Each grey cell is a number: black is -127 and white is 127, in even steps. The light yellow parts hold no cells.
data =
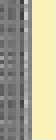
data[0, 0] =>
1
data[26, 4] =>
7
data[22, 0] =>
-29
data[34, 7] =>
6
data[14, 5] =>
-31
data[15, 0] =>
-36
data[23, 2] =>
-27
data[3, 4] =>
4
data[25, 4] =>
4
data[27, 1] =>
0
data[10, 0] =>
-24
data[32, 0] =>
-29
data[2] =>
[-38, -1, -28, -19, 3, -45, 44, 7]
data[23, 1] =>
-1
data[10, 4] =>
1
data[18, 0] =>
-37
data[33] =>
[-7, 0, -3, -2, 2, -21, 27, 3]
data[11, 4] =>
3
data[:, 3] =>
[-21, -10, -19, -20, -21, -5, -11, -22, -9, -4, -12, -11, -5, -21, -6, -20, -5, -11, -21, -6, -5, -15, -15, -19, -4, -23, -23, -9, -12, -19, -5, -8, -14, -2, -17]
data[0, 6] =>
84
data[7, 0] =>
-29
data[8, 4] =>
2
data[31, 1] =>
-1
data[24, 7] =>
1
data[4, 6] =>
75
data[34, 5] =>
-35
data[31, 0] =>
-7
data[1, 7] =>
4
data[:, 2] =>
[-14, -13, -28, -26, -30, 0, -13, -36, -8, 4, -16, -13, 4, -36, 14, -27, 12, -10, -36, 7, -2, -22, -19, -27, 6, -35, -36, -9, -15, -26, 11, -4, -17, -3, -21]
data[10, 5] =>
-26
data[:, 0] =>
[1, -18, -38, -8, -22, 3, -22, -29, -12, 11, -24, -20, 8, -34, 36, -36, 31, -17, -37, 19, 0, -32, -29, -34, 22, -23, -36, -14, -29, -37, 26, -7, -29, -7, -35]
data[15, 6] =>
36
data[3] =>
[-8, -2, -26, -20, 4, -65, 81, 8]
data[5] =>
[3, 1, 0, -5, 1, -21, 28, 2]

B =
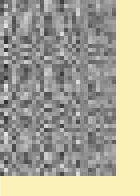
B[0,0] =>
-44
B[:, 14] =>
[-8, 9, -18, 17, 29, 44, 48, 34, 21, -30, -10, 46, -6, 40, -8, 36, -16, -2, -6, -30, -16, 27, 17, 29, 42, -14, -16, 25, 17, -20, 5, -6, 11, 25, 44, 7, 44, 44, -6, 3, -6, 21, 17, -10]
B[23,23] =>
-9
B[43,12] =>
26
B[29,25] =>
28
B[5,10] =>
38
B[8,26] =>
-19
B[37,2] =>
42
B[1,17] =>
30
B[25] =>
[37, -76, -6, 27, 19, -6, -38, -33, 32, -17, 6, 9, 20, 0, -14, 24, 41, -15, 46, -43, 9, -5, 57, 43, 22, 32, 33, -16, 22]
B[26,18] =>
21
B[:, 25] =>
[4, 22, 6, 0, -10, -12, 11, -9, 22, 30, 30, -10, 29, 19, 26, -11, 5, 21, 7, 16, 10, 16, 12, -9, 13, 32, 2, 2, -6, 28, 27, 9, 9, 18, -6, 11, -11, -6, 9, 21, 28, 21, 21, 0]
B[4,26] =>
13
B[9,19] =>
6
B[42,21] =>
20
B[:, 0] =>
[-44, -12, -54, -22, 30, 27, 43, 40, 66, -2, 46, 21, 46, 46, -9, 4, -12, 4, -31, -25, -51, 4, -18, 30, 56, 37, -44, 37, -41, -9, 56, -28, 46, 11, 37, -25, 40, 53, -28, -22, 27, 69, 8, -54]
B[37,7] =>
10
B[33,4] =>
-20
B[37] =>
[53, 25, 42, -54, 22, 40, 47, 10, -17, -9, 52, -31, -17, 3, 44, 36, -26, 24, -20, -28, -1, 26, 7, 8, -22, -6, 28, 20, 45]
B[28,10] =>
-8
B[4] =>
[30, 36, 46, -37, 36, 31, 74, 42, -9, -4, 46, -43, -40, 20, 29, 40, -26, 17, -35, 24, 1, 20, 1, -11, -27, -10, 13, 9, 5]
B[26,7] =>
19
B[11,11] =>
-11
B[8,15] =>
88
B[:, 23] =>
[20, 2, 8, -26, -11, -11, -9, 10, 16, 33, 43, -13, 39, -9, 29, -20, 35, 44, 25, 29, -3, -11, -1, -9, -7, 43, 20, -11, -15, 35, 35, 22, 12, -13, -11, -20, -5, 8, 25, 18, 46, 16, -15, -3]
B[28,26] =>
0
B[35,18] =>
-3
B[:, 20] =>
[8, 21, 12, 16, 1, 3, 16, -1, 13, 14, 9, 6, 12, 23, 15, 6, 1, 12, 6, 9, 16, 20, 17, 1, 12, 9, 5, 8, 14, 18, 13, 7, 4, 21, 2, 21, 0, -1, 6, 18, 10, 11, 21, 10]
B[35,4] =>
2
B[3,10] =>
6
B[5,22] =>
-17
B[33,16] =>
59
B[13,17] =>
32
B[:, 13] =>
[11, 38, 23, 35, 20, 23, 23, -7, -9, 13, 0, 20, -14, 13, 21, 23, -12, -12, 20, 5, 32, 43, 38, 16, 33, 0, 15, 15, 28, -19, -20, 30, -4, 43, 35, 37, 13, 3, 21, 23, -4, -2, 52, 37]
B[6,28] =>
26

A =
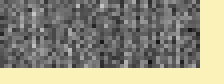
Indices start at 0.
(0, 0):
-12
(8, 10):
-29
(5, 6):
-23
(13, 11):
1
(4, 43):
7
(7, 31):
-21
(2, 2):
-4
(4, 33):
-15
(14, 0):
-52
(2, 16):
-14
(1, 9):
-12
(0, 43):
15
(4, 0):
-78
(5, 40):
1
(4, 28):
-63
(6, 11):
-71
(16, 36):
-31
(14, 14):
-2
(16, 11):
-33
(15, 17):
11
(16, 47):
4
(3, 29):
-2
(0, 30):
-75
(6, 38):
9
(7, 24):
-34
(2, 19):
-38
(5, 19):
2
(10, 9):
-49
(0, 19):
-9
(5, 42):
22
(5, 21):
-51
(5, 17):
-64
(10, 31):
-1
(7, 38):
-36
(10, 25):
-103
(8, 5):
-30
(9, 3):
-7
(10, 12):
-8
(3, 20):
-47
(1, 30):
-73

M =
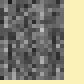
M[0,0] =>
-23
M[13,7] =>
-29
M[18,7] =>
-70
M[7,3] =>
-19
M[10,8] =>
-68
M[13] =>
[-26, -12, -84, -4, -48, -37, -73, -29, -61, -14, -41, -41, -63, -41, -79, -15]
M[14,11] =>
-12
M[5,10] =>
-44
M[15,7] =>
-60
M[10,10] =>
11
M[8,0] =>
-43
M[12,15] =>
-22
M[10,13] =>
-79
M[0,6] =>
-37
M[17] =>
[-33, -6, -70, 8, -67, -2, -34, -42, 20, -20, -14, -15, -29, -54, 36, -56]
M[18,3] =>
33
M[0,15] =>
-30
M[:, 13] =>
[-37, -41, -21, -77, -48, -41, -27, -59, -65, -79, -79, -57, -52, -41, -39, -52, -65, -54, -67, -21]
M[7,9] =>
-33
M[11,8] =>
2
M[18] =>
[-28, -12, -15, 33, -34, -33, -7, -70, -53, -35, 32, -19, -45, -67, 5, -11]
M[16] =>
[-6, 36, -64, -50, -26, -23, -40, -15, -72, -38, -29, -56, -25, -65, -15, -28]
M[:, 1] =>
[-6, 11, 36, -49, 25, 16, 39, -43, -35, -26, 19, -1, 45, -12, -26, -18, 36, -6, -12, 16]
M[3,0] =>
-65
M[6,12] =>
-20
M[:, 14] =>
[-79, -48, -15, -48, -18, -18, -21, -55, -42, -11, -35, 36, -32, -79, -82, -45, -15, 36, 5, 9]
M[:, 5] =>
[-41, -46, -14, -50, -6, -18, -27, -52, 17, -8, -20, 15, -27, -37, -35, -39, -23, -2, -33, 2]
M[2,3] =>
-19
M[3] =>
[-65, -49, -26, -25, -50, -50, 20, -33, -53, -19, 41, -22, -23, -77, -48, -20]
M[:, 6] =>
[-37, -82, -43, 20, -64, -67, -73, -16, -40, -31, 29, -22, -25, -73, -67, -55, -40, -34, -7, -52]
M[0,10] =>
-1
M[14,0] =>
-26
